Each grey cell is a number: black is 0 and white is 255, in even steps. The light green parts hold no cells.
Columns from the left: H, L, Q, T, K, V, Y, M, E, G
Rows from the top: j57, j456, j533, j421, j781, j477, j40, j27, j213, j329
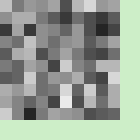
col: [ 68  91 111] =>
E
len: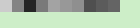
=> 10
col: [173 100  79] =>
Y
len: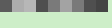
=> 9
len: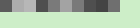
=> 10
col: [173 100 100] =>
L

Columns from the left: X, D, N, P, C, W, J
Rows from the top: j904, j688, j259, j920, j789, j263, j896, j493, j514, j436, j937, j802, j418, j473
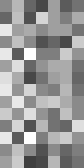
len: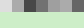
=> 7
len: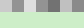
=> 7
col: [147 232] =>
D
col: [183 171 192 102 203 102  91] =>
W
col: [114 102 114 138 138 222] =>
J

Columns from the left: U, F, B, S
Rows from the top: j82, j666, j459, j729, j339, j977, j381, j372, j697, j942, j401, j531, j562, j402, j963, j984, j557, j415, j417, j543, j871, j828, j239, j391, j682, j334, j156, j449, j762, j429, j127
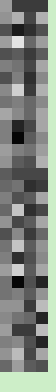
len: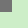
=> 1
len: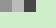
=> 3
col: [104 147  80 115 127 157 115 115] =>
U

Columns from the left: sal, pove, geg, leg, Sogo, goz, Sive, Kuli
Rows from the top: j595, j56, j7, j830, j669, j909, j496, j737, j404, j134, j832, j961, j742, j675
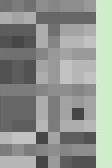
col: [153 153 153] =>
Sogo
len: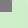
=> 1
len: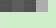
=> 4
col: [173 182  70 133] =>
leg

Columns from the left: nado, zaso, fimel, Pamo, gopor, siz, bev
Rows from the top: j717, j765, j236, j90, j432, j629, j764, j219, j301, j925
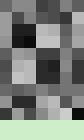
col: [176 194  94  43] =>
zaso
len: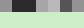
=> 7
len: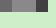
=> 4
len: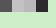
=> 4
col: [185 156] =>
bev
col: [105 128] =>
siz
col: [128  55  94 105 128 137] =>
siz

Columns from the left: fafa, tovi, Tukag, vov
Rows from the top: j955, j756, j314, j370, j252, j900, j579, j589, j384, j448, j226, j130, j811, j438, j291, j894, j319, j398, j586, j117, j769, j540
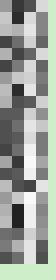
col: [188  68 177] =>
fafa
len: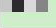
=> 4
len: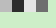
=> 4

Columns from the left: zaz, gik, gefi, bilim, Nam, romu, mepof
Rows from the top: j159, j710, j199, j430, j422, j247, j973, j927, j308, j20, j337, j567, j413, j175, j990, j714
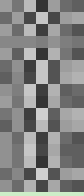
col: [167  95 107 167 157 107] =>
romu
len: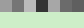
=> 7
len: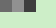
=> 3
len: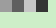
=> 4

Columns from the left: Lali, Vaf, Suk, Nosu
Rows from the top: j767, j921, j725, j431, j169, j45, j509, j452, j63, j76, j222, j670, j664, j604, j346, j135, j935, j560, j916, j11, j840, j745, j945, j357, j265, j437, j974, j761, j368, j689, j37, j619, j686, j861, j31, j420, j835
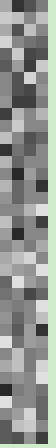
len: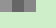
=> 3
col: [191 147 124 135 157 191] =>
Vaf
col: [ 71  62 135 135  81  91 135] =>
Suk
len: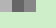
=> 3
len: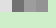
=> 4
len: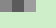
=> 3
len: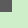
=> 1

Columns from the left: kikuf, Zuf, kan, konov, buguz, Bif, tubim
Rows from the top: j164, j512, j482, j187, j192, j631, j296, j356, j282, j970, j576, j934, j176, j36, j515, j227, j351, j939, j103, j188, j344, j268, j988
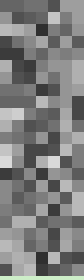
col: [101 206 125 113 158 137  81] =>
Zuf
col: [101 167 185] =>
kan
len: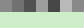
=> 7
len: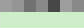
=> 7
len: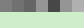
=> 7
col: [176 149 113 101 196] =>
kikuf
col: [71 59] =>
kikuf

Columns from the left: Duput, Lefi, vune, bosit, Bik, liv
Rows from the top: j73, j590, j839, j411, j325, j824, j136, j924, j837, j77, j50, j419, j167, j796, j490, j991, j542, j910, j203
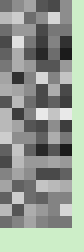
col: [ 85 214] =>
bosit
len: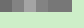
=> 6
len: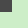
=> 1

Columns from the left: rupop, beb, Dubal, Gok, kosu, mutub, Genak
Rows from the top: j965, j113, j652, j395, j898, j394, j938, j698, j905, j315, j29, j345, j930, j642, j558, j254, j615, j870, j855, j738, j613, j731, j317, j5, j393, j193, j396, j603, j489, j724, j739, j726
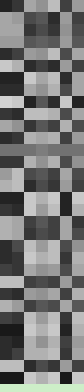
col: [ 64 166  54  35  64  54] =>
mutub
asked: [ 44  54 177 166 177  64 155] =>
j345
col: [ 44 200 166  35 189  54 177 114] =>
Dubal
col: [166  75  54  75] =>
mutub
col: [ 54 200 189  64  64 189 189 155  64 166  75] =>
kosu

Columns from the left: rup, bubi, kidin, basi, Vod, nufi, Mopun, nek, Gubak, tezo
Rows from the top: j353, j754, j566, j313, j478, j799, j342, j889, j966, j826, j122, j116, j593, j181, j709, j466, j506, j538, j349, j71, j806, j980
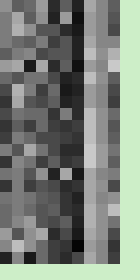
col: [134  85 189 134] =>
bubi
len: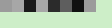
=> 8

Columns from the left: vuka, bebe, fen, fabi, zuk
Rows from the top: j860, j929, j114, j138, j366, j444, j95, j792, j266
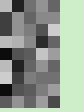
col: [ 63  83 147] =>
bebe
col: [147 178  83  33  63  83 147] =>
bebe
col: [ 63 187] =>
vuka
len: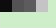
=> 4
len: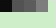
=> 4

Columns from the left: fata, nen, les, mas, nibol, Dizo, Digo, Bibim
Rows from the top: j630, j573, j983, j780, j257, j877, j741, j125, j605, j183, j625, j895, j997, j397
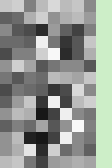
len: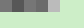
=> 5
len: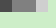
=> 4

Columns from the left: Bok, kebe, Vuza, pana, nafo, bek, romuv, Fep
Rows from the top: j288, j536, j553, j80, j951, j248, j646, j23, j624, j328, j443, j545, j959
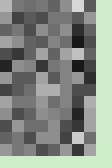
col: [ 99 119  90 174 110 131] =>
nafo
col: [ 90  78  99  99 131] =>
Vuza
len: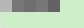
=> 5
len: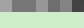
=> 7

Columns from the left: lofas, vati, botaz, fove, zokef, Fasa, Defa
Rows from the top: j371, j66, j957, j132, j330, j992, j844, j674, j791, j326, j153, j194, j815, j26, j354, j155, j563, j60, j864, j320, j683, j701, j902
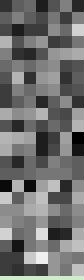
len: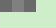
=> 3
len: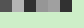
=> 6
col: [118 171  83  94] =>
Defa
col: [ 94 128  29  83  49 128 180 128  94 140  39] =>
vati
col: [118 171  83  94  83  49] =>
Defa
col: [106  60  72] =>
zokef
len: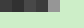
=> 5

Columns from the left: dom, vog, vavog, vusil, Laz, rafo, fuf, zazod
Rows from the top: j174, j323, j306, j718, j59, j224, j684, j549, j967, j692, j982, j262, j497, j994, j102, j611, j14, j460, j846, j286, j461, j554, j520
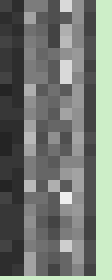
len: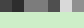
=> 7
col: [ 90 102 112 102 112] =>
vusil
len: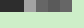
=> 6
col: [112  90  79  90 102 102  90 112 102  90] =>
vusil
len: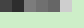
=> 6
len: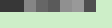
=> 8
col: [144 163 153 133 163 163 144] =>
fuf

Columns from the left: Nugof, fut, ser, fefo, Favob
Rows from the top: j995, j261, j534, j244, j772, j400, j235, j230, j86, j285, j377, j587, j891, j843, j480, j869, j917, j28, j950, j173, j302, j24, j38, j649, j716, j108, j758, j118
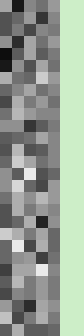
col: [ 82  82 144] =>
Nugof
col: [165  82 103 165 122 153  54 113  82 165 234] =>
ser

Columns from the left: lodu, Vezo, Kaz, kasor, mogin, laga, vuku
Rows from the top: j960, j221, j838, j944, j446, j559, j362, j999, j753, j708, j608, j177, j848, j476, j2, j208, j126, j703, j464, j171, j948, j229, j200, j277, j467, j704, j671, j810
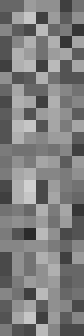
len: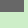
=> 2
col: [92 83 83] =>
lodu
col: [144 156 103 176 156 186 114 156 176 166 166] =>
mogin
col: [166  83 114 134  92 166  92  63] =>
vuku
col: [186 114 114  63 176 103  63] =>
kasor
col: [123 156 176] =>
mogin

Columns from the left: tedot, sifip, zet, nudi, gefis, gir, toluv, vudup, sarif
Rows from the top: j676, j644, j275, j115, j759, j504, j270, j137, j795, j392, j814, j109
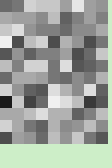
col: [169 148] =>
sifip
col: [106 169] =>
tedot
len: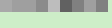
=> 9
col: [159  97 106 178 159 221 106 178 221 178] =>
gir
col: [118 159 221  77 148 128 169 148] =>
sifip

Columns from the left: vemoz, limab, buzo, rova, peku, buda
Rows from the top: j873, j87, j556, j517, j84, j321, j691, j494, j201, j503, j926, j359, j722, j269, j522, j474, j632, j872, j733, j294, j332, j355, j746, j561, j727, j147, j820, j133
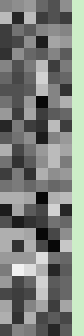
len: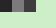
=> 3
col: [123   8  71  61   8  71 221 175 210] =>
rova

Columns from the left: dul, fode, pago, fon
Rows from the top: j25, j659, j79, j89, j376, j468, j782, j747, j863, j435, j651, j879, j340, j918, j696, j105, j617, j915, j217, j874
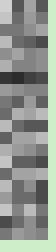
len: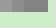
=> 4
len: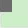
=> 1
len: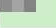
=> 3
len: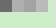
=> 4
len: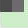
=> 2
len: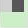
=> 2

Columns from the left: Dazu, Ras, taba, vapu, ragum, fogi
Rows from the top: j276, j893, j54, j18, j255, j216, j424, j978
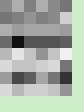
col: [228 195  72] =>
Ras
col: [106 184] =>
Dazu

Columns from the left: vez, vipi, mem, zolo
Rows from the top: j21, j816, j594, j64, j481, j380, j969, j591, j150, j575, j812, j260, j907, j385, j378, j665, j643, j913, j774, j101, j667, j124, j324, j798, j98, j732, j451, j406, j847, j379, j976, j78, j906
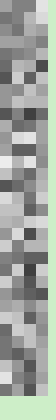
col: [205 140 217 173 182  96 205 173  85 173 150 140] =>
zolo
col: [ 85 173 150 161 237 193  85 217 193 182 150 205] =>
vez
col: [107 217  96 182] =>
vipi
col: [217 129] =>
vipi
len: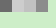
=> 4
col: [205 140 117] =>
vipi
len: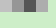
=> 4

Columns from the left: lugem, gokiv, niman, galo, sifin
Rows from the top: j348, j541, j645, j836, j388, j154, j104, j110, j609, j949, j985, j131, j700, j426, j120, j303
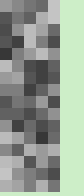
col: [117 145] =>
gokiv
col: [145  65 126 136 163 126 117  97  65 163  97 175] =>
gokiv
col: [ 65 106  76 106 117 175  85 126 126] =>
niman
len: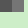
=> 2
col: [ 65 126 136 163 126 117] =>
gokiv
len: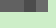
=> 4
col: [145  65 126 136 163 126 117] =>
gokiv

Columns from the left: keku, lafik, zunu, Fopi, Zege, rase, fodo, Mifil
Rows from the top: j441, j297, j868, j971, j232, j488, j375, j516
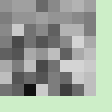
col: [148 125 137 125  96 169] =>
keku

